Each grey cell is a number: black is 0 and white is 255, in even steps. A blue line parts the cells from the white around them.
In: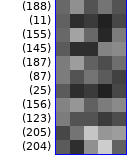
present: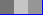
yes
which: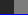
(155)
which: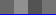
(188)
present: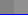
no

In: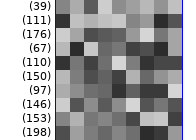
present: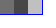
yes
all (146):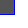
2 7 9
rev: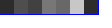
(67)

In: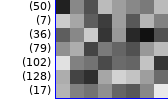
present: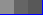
yes
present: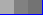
no

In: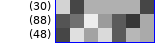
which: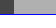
(30)
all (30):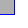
3 4 5 6

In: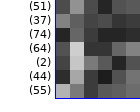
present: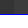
yes
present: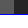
yes
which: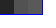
(51)
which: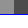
(51)

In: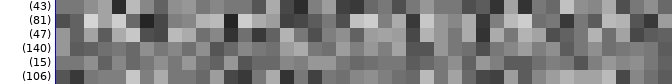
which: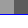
(106)
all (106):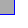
8 16
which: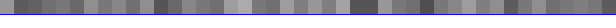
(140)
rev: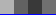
(47)

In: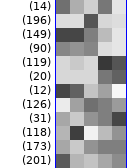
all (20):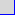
1 2 3
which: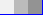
(118)
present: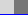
yes
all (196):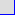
1 2 5
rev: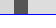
(196)
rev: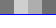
(14)
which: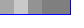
(173)

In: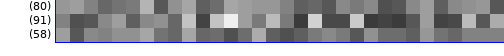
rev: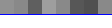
(80)
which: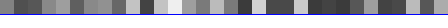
(91)
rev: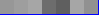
(80)
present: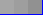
no

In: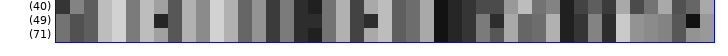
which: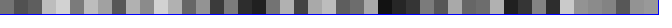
(71)
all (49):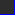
18 19 23 32 40

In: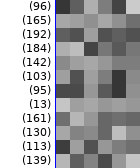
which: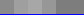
(142)
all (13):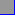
4 6
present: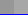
no
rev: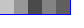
(139)
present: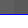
no
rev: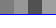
(113)
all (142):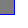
5 6

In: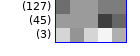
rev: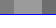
(127)
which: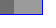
(127)
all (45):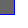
5
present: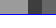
yes
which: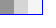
(3)
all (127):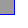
2 3

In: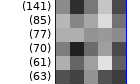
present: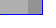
yes
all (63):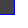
2
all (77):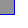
3
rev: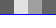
(61)

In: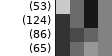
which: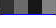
(124)
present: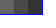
no

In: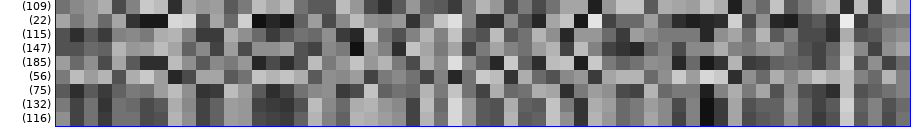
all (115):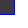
4 11 12 16 21 41
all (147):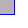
5 36
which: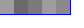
(132)

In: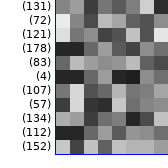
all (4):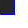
1 2 5
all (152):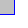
3 5
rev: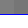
(107)

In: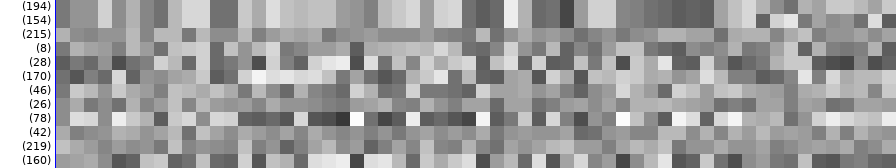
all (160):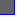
6 9 13 46 60
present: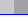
no
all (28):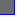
3 10 12 50
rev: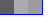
(8)
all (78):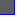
8 15 25 27 32 35 44

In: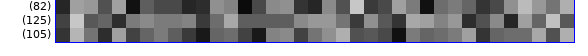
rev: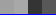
(125)
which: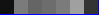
(105)
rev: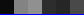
(82)

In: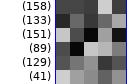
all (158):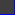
3 5
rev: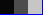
(151)
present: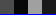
no

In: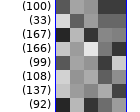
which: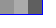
(108)
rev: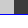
(99)
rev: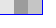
(166)

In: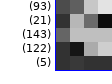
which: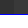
(5)
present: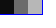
no
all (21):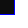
4
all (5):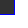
1 3 4
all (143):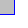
2 3 4

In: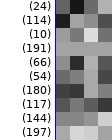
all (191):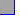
1 2 3 4
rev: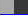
(180)
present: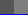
no

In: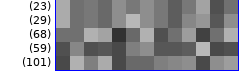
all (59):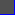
1 3 13
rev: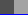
(23)
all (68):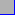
3 7 13
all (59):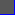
4 8 9
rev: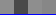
(101)

